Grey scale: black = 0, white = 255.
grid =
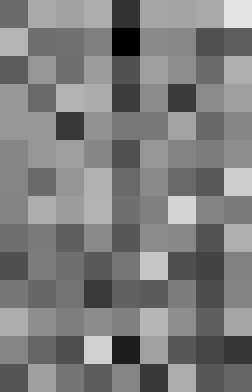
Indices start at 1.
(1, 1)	105
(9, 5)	86
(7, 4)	176
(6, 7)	131
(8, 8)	131
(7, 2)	105
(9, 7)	135
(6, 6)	150
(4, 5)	60
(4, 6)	139
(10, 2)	125
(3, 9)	174
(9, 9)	174
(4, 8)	139
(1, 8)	169
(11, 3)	116
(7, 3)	149
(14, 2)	159
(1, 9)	227
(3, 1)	92
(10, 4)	89
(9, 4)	138
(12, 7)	141
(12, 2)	142
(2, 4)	128
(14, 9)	102
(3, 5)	82
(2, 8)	81
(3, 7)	141
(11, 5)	97
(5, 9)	133
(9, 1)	111
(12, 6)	183
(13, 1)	133

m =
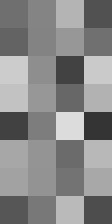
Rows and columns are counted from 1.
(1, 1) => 111
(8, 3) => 186
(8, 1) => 86
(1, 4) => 81
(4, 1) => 194
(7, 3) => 115
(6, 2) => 148
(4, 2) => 151
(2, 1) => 99
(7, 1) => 162

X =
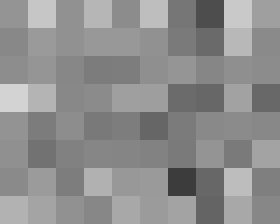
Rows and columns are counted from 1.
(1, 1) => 148
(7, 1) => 138
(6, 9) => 122
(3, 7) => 149
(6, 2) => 114
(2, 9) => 184
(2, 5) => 152
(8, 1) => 178
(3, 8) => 134
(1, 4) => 182
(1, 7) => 118
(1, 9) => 201
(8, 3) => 145
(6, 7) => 122
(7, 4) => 177
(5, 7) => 123
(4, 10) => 104
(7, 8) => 103
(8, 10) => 135
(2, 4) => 152
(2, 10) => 138

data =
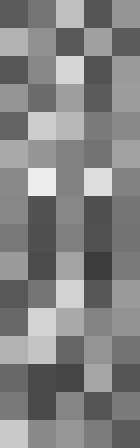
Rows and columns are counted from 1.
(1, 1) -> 91
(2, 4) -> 160
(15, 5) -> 123
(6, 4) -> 114
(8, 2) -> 82
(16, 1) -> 201
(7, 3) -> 130
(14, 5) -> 84
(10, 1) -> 155
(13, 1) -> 178
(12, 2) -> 212
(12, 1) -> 104
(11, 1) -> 88
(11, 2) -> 117
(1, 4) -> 85
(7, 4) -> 221
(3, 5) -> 154
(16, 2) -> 137
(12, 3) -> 170
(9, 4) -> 81
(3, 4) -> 83
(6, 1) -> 169
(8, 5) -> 117
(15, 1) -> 121
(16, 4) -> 124

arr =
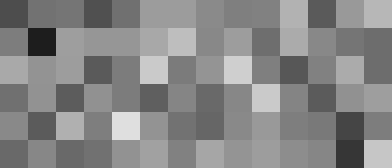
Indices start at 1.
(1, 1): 77
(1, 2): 114
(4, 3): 92
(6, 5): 146
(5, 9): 137
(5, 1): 137
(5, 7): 114
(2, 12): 136
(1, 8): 138
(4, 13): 145
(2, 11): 171
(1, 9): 127
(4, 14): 158
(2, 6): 168
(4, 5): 124
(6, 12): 134
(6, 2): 135
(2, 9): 157
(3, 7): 123
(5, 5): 223
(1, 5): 112
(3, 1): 169
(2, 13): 117
